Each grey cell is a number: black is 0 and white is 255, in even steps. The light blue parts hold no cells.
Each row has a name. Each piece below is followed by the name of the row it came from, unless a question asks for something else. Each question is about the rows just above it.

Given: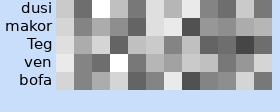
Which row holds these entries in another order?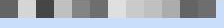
Teg
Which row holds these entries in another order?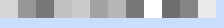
ven
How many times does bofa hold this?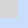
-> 3
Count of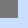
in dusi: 2
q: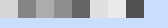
makor
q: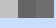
Teg
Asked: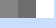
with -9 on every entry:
[123, 101, 246]

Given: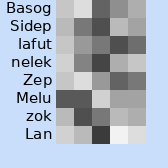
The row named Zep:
[198, 221, 153,  99, 120]
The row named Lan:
[209, 186,  59, 242, 221]
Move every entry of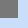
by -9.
[111]
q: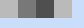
Sidep
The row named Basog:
[198, 221,  99, 143, 174]

